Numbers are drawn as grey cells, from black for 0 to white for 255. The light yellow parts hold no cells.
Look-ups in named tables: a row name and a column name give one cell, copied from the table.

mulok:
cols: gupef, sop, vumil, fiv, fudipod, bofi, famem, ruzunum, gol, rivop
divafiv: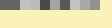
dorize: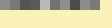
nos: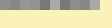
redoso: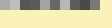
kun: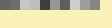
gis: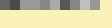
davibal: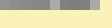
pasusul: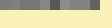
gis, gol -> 191
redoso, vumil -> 86
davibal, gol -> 128
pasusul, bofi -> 88
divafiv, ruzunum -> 195
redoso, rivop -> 120
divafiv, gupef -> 100
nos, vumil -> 150
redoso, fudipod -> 164
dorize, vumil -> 85
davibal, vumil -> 138

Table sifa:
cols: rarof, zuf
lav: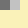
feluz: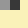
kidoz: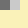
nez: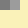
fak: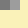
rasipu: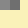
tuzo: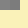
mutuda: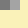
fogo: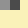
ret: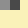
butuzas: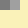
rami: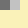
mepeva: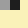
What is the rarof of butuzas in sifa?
123
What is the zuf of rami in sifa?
194
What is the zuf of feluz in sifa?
56
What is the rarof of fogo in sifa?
145
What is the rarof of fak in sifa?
121
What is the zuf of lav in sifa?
194
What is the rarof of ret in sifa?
142
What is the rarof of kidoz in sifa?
111
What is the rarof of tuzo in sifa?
130
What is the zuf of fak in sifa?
157
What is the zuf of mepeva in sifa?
30
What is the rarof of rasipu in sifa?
135
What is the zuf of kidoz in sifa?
202
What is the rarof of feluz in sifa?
150
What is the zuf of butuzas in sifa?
160

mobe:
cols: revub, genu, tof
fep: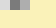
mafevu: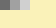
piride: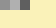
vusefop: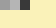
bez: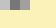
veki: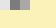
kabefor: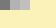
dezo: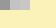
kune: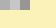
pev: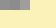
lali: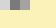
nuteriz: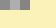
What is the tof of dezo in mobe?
199
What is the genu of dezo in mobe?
195
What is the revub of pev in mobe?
144
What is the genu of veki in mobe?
124
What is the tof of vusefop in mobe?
57
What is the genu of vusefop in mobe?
181
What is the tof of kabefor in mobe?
192
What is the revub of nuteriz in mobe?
140
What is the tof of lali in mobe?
163
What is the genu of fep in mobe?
123

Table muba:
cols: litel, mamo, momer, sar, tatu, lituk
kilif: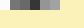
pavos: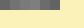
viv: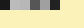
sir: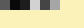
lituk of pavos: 99
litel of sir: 89
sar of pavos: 126
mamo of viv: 187
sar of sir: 210
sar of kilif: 54

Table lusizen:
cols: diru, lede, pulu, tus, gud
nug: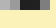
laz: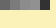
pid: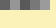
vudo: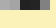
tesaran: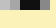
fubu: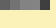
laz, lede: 123
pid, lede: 150
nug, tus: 33
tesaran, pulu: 16
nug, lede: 155
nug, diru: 180
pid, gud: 155
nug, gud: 126
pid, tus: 120
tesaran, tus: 16
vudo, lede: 164
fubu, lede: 115
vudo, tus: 36
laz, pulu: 140
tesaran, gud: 136
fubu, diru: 97
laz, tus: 145
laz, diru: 103

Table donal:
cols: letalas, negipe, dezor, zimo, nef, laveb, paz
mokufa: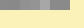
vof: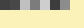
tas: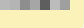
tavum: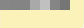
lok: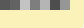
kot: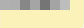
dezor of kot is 135
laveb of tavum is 133
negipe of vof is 72
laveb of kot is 164
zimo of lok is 126
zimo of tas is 166
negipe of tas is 180
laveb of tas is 188
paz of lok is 150
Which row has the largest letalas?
tas

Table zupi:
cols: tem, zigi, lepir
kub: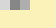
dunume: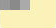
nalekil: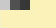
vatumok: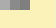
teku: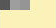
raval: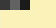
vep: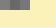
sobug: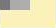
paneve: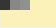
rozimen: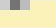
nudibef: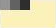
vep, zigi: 105
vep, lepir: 119
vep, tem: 126
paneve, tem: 53
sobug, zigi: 171
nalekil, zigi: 81
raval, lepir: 27
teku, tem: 87
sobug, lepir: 174
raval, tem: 56
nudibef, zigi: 98
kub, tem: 215
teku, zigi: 158
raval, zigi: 98
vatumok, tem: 172
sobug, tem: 120
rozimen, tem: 206
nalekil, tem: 201
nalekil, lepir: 55

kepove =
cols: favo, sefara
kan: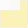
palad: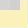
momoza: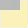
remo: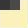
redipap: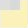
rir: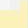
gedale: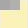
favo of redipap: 222
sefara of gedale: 176
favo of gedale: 167
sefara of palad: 208
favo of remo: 54
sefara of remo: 74
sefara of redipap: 217
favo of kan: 251
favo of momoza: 186
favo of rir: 245
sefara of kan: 249
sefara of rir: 241
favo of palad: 212
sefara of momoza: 185

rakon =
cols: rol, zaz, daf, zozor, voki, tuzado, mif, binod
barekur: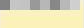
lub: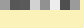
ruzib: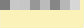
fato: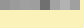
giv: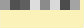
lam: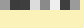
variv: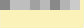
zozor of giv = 221
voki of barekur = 183
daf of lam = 62
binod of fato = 160
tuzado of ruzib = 134
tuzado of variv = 137
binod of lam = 155
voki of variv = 185
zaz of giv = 81
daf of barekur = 195
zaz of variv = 191
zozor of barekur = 153
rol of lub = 156
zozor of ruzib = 151
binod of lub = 155
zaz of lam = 60
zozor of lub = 210

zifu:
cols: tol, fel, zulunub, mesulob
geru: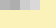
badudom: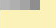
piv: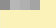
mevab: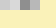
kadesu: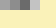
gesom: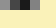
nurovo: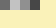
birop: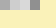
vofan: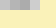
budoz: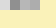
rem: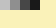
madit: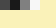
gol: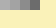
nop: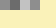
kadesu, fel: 141
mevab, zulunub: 143
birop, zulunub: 217
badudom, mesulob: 142
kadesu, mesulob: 195
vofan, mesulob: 206
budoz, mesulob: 173
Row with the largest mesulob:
madit

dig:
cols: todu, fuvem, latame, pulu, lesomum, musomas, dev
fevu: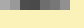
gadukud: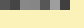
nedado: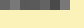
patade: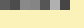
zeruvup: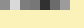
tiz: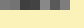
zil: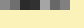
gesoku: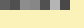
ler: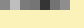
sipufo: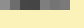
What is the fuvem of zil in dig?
111
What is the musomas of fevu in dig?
119
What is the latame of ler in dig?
123
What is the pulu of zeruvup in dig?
119
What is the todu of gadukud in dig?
85
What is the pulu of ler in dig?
117
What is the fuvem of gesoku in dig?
80
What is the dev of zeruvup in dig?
156
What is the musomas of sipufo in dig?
116

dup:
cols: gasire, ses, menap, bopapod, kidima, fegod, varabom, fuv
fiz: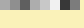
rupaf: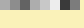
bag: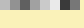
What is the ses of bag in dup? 146
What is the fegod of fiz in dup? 241
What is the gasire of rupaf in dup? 172
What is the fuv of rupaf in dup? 124
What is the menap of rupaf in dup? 99
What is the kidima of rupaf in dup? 200
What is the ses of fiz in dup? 143
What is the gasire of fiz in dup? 170
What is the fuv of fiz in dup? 124
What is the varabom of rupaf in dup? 58
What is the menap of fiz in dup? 95
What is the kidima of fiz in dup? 200
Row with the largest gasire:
bag

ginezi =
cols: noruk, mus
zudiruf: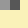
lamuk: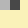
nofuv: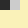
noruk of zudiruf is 151
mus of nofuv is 204
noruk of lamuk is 182
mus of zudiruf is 87
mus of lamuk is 72
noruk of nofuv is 43
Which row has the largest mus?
nofuv

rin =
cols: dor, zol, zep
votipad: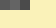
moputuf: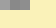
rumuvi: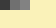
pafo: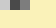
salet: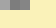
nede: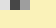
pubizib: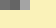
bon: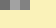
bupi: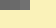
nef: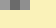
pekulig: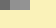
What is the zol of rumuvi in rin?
112
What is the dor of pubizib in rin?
112
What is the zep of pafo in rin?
125
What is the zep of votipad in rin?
75
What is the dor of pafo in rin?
203
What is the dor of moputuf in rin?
159
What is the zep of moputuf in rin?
142
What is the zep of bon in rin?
130
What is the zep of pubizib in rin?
164
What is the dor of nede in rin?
224
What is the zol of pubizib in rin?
101
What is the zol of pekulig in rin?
145
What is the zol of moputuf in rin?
137
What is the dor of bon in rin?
111
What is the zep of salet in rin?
133
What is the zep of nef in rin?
143
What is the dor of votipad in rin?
89
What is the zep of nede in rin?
158
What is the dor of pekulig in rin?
107
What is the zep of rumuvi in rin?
130

